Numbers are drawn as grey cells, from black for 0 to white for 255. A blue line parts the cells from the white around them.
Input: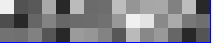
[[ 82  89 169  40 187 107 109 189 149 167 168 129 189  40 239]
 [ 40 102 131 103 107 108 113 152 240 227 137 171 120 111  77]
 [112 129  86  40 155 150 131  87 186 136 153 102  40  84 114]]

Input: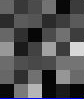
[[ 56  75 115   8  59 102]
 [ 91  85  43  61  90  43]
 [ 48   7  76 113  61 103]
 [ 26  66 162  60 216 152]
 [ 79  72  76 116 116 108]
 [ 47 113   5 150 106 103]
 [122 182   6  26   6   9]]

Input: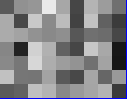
[[145 150 234 167  70 180 156 112  90]
 [ 72 201 138 188  66 194  97  59 171]
 [163 146 137 143  87 112 108  71 171]
 [ 34 209 177  98  70 199 168  23 134]
 [119 215 173 157 147 113 163  21 137]
 [118 117 163  89  72 166 102 153 193]
 [ 98 192 179 136 154 165 179  58  91]]

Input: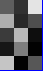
[[ 49 228  94]
 [ 40  78 174]
 [185  14  59]
 [126   2  22]
 [  2  87 197]]

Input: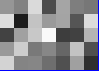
[[130 218  76 165 126 119 150]
 [ 28 195 154 164  85 219 222]
 [161 200 249  61  65 180  66]
 [205 121 135 102 194  79 153]
 [132 134 110  80 160  46 211]]

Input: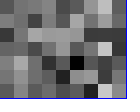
[[115 121 132  74  90 149 190  93  86]
 [111  66 124  86 166 114 156 104 125]
 [118 166 154 156 150  59  60  59  56]
 [104  74 114 151  88 117 197  54 100]
 [168 111  49  89   1  86  64  90 127]
 [145 110  93  33 142 152  60 119 117]
 [133  90 108  77  92  33 200 138  90]]

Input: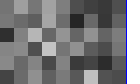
[[159 118 162 126  78  64  57  79 116]
 [107  94 166 109  37 105  55  98 120]
 [129 182 103 148 101 146 100 125  47]
 [138  79 195 117 145  92  76 118 133]
 [105 132  73 131  58  68  44  89 137]
 [107 144  96 122  88 191  82  76  68]]

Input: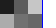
[[ 92 198  29]
 [113 103 172]]

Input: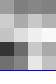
[[127 134 130 157]
 [171 200 178 205]
 [222 240 249 196]
 [107 200 169  53]
 [133 231 193 112]]
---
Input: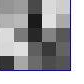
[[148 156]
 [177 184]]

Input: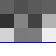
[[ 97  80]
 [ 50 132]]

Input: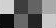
[[209  61]
 [ 13 104]]

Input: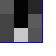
[[88  3]
 [67  3]]

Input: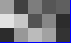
[[160  65]
 [226 199]]

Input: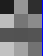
[[ 29 150]
 [189 118]]
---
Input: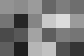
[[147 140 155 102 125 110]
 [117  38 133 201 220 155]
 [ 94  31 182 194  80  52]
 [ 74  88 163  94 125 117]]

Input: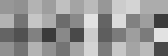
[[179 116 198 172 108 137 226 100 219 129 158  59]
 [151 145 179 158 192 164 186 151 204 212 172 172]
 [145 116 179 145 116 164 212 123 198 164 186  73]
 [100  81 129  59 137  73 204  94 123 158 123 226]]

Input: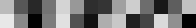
[[232 137   2 124 225  81  17 174 200  32  68 218 144   2]
 [187  87  40 116 212 152  46  52 160 206 109  24  94 194]]

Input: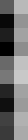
[[120 200]
 [105 193]
 [ 93 185]
 [ 65 177]
 [ 58 170]
 [ 36 162]
 [ 30 162]
 [ 15 154]
 [  8 147]
 [  0 141]]

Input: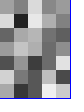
[[218  34 232 175 129]
 [210 121  87 190  74]
 [169  55  87 239 203]
 [161 129 218 136 155]
 [155 196 175 108 142]
 [101 169 182 114  95]
 [ 80 148  61 108 226]]

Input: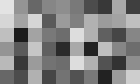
[[227 148 103 134 142 121  76  56 169  63]
 [214 163 214  90 155 127 177 155 163 191]
 [191  27 163 121 109 221 177  96  70 134]
 [185  56 155 115 109 221 177  82  50 142]
 [148  90 198  96  42 169  34 191 134 109]
 [103  76 177  70 115  82 121  34 155 206]]

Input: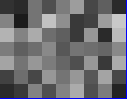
[[179 131 171 110  95  57 151  42 187]
 [164 116 151 124 102  79 151  57 171]
 [131  27 116 194 143  57  65 157 200]
 [124  95 110 137  87 116 110 102 137]
 [ 65 110  71 151 116 151  87 164  71]
 [ 50  42 116  79 124 157  71  95  42]
 [ 42  57 131  79 131 171  79 124  35]]

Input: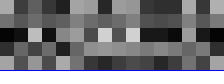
[[170  61  95  55  32 164 156  39 156 150  55  47  47 170  55 176]
 [164  81 150  75 170 114  55  39  61  75  67  39  61 114  67 164]
 [114  87 108  87  95 128 108  95 108 128  81  75  81 128  87 122]
 [ 47 102  67 108  32 102 143 150 143 135 122 135 122 102 122  47]
 [  4  16 189  16 135 156  75 209  81 209  24  24  10 156  24   4]]
